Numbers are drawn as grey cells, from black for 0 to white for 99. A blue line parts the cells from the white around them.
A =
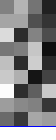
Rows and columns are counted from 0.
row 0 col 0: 50
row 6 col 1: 18
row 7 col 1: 53
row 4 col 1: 17
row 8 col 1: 22
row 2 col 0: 85
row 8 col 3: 61
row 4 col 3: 16
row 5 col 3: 26
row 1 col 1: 64

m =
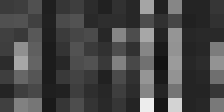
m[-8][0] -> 23
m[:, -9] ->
[13, 18, 15, 19, 22, 13, 15, 16]
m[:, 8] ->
[19, 18, 52, 30, 50, 29, 24, 21]
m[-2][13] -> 14
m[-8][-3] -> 14
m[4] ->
[17, 65, 39, 11, 15, 30, 32, 22, 50, 28, 44, 7, 60, 15, 17, 57]
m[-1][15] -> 47
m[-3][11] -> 10
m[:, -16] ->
[23, 31, 25, 24, 17, 24, 14, 25]
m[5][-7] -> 19
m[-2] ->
[14, 24, 28, 12, 13, 24, 18, 15, 24, 17, 52, 14, 45, 14, 14, 21]
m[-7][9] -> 15
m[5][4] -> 22
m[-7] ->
[31, 32, 25, 13, 29, 32, 16, 18, 18, 15, 30, 19, 27, 13, 14, 19]
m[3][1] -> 56
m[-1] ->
[25, 50, 46, 10, 21, 30, 20, 16, 21, 14, 92, 8, 82, 14, 15, 47]
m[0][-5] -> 13
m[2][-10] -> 29
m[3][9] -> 19
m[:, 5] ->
[24, 32, 27, 32, 30, 26, 24, 30]
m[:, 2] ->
[31, 25, 34, 37, 39, 33, 28, 46]
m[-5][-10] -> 23
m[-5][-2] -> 15

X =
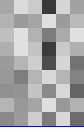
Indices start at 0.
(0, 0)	65
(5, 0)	59
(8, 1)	60
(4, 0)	60
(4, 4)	83
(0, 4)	83
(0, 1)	85
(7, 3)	86
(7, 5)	69
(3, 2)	76
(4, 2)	80
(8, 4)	84
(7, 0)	70
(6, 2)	76

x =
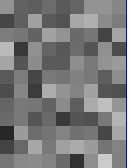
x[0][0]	57
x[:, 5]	[39, 65, 41, 42, 55, 50, 51, 36, 33, 44, 66, 19]
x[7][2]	46
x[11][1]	53
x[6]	[30, 52, 23, 67, 57, 51, 63, 33, 31]
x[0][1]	38
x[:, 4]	[35, 32, 57, 34, 35, 45, 57, 54, 22, 51, 62, 41]
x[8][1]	47
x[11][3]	51
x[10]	[26, 40, 65, 47, 62, 66, 60, 45, 51]
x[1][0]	27
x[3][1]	22
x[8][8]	70
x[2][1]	46
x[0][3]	42
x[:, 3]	[42, 35, 63, 39, 35, 47, 67, 38, 41, 45, 47, 51]
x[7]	[39, 47, 46, 38, 54, 36, 66, 74, 58]
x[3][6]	33
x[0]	[57, 38, 36, 42, 35, 39, 57, 57, 52]
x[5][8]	55
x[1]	[27, 37, 62, 35, 32, 65, 68, 54, 48]
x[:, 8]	[52, 48, 64, 30, 60, 55, 31, 58, 70, 65, 51, 50]
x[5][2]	27
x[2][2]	38

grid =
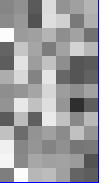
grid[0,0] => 52
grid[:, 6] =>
[70, 68, 44, 71, 35, 38, 63, 36, 72, 58, 47, 32, 36]
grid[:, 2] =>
[35, 32, 62, 64, 61, 51, 64, 75, 37, 57, 58, 65, 71]
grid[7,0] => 57
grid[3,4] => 63
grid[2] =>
[98, 60, 62, 70, 55, 63, 44]
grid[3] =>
[39, 77, 64, 48, 63, 82, 71]
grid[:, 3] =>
[85, 86, 70, 48, 75, 89, 83, 86, 91, 62, 51, 62, 73]
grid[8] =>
[35, 73, 37, 91, 75, 53, 72]
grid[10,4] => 56
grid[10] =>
[93, 52, 58, 51, 56, 46, 47]
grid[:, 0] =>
[52, 54, 98, 39, 36, 67, 55, 57, 35, 75, 93, 95, 49]
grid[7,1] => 90
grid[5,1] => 84
